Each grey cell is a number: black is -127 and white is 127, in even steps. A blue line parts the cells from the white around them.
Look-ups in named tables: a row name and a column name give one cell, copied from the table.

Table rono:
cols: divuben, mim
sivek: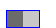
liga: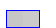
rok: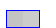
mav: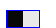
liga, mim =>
74
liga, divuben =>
70
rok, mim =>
75
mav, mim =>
104
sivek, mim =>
71
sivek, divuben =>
-20
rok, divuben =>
67
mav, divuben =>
-119

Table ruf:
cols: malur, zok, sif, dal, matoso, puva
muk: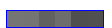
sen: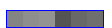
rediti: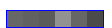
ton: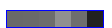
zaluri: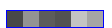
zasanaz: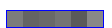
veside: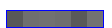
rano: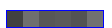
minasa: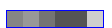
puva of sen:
-16
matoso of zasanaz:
-37
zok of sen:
14
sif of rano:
-40
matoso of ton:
-17
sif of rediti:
-36
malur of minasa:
5
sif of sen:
19
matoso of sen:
-23
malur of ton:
-22
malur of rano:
-62
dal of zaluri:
-45
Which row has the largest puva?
minasa

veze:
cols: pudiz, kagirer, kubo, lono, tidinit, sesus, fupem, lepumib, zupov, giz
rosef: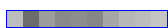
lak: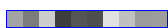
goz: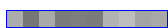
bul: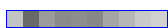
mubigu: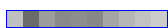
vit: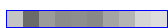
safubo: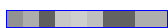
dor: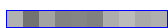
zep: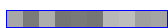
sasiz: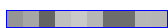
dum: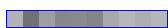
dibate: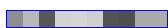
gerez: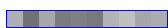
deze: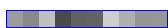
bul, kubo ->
27
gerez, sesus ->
-6
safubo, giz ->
46
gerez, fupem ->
51
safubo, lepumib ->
-29
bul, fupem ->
37
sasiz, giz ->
53
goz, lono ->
-5
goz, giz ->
40
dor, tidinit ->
5

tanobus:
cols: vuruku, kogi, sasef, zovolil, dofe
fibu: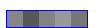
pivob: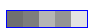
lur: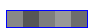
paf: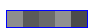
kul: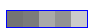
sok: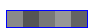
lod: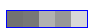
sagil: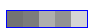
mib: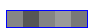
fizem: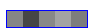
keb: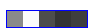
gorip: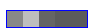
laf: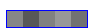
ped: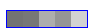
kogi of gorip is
62
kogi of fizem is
-57
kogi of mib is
-41
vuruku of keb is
10
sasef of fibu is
3
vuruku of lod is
-13
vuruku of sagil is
-12
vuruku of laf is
7
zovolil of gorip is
-36
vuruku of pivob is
-15
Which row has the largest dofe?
pivob

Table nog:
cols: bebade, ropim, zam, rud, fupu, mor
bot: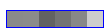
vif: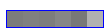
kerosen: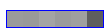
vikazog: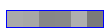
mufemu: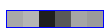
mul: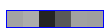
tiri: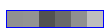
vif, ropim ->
0
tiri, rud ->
-21
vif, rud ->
6
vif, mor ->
49
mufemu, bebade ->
40
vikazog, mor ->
-5
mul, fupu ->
33
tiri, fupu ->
16
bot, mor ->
77
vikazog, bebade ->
42
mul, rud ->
-38
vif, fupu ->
-7
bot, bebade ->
10
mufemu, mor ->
27
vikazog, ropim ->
39
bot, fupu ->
8
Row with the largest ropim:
mufemu

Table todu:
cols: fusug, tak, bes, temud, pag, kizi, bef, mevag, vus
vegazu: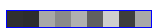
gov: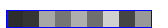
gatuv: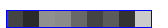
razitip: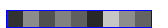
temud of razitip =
1
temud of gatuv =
11
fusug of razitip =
-77
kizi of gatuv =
-59
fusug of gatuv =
-59
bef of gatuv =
-36

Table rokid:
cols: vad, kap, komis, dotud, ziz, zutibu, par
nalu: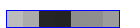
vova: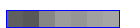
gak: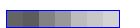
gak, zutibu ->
71
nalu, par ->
28
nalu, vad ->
60
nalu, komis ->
-90
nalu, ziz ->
13
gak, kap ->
-35
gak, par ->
83
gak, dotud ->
24
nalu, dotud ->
-92
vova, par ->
37
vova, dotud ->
28
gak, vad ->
-27
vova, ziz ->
21
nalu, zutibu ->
14
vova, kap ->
-39
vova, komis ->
6
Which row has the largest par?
gak

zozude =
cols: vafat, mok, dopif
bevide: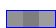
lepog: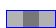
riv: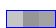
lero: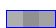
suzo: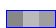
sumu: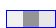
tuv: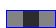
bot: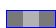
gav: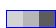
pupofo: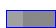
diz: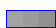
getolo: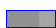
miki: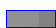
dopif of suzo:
30
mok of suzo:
58
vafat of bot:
-7
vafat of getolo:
17
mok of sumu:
20
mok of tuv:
-83
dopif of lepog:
49
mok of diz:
27
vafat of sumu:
113
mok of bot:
50
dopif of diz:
16
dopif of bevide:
29
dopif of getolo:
38
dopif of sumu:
103
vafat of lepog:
51
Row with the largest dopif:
sumu

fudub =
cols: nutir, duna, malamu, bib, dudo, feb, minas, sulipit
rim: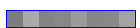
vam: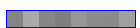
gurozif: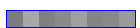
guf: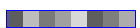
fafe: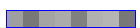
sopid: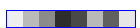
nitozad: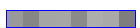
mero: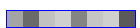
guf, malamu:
-5
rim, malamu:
3
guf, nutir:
-34
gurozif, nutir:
-2
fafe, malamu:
36
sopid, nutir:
110
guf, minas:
-1
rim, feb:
6
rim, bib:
7
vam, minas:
10
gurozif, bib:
10
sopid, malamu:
11
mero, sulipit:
-37
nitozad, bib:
38
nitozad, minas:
41
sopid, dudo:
-54
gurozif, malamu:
0
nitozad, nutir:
25
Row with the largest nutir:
sopid

